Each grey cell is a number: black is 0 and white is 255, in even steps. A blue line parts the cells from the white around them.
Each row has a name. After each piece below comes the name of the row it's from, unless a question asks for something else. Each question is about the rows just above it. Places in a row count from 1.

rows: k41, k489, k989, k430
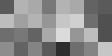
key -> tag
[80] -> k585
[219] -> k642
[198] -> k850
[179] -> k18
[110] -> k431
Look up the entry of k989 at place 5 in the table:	k642
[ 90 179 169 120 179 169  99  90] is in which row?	k41
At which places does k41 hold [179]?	2 5

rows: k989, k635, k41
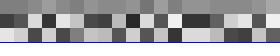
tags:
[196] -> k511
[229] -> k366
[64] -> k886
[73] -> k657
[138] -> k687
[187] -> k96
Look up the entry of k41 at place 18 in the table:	k886
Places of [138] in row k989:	3 5 8 9 16 17 18

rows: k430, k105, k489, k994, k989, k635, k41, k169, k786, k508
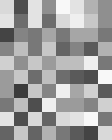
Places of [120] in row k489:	3 5 8
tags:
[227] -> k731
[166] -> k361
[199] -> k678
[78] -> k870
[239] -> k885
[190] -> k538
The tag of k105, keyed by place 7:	k678
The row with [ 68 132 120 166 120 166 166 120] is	k489
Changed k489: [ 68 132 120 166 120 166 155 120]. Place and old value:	7, [166]
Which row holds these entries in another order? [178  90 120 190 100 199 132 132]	k994
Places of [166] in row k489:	4 6 7
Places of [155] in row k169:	5 6

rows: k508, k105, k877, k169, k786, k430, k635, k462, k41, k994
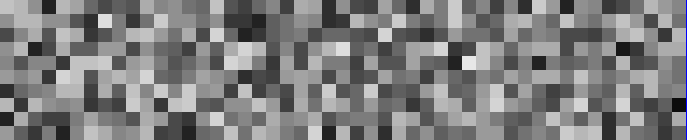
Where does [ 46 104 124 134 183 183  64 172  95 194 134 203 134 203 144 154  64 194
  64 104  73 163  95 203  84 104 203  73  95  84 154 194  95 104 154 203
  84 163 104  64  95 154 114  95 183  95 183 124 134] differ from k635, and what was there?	41, [84]
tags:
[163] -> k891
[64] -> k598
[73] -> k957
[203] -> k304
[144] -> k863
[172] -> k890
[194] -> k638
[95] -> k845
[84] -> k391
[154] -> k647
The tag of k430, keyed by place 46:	k890
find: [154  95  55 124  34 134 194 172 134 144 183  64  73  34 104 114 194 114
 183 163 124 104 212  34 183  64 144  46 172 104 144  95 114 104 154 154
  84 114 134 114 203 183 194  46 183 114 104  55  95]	k994
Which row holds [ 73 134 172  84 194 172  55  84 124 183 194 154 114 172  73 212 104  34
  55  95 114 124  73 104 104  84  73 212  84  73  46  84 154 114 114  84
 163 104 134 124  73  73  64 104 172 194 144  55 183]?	k877
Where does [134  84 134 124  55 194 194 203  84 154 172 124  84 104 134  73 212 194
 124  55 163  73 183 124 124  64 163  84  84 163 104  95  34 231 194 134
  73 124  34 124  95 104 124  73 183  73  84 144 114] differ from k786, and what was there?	4, [134]
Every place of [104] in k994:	15 22 30 34 47

